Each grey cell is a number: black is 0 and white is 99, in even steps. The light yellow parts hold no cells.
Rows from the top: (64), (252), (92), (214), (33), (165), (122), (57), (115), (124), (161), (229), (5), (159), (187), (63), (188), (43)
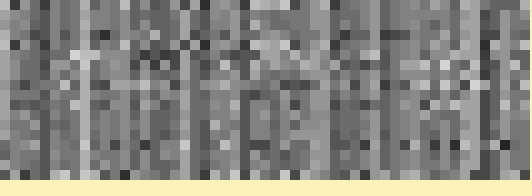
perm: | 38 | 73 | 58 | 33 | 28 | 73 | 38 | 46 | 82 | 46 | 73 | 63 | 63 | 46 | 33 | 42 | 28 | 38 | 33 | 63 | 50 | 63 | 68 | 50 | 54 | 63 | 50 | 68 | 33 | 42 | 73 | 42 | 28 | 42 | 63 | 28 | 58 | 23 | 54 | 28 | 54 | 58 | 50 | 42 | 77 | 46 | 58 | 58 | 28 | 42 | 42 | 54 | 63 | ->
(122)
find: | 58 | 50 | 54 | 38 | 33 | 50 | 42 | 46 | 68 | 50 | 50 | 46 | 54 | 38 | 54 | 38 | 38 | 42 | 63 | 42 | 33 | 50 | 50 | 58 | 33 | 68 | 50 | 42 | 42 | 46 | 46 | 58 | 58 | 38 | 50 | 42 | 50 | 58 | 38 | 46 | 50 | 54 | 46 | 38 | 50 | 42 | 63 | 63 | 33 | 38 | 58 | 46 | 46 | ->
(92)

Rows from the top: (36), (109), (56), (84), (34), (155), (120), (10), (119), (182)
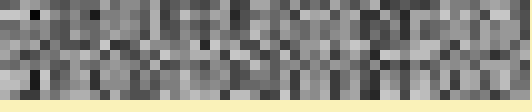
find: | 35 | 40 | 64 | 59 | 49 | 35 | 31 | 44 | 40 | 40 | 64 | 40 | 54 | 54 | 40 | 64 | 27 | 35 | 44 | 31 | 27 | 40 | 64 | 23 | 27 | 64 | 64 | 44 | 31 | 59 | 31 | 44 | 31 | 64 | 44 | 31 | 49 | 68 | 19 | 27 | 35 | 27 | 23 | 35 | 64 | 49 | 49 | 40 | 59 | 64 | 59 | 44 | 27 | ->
(36)
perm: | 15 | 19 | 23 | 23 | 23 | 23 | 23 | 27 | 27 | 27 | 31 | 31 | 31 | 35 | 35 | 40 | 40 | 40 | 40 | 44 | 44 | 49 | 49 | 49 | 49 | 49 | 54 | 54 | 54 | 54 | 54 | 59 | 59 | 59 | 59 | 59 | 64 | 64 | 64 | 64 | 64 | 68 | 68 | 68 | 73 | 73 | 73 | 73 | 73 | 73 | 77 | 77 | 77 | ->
(155)
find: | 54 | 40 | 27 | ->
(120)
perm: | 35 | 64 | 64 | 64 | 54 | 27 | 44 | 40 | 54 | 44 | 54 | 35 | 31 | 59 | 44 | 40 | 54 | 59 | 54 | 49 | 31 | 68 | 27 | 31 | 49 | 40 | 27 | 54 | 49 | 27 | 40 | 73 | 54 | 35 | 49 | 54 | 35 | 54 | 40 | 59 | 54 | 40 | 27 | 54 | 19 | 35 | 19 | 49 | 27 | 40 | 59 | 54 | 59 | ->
(120)
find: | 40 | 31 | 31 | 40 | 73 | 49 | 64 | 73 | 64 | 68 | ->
(182)
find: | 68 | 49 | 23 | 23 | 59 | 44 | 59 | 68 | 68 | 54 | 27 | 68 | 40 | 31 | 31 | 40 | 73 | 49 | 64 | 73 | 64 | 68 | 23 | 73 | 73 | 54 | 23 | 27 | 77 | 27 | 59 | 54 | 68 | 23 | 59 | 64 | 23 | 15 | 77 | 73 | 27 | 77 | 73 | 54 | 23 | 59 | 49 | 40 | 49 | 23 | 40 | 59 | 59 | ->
(182)

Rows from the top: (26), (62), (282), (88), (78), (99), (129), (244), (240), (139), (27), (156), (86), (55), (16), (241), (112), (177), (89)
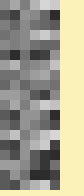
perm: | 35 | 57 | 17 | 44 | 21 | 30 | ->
(241)
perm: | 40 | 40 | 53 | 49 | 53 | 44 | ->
(78)
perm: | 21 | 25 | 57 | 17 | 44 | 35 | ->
(99)

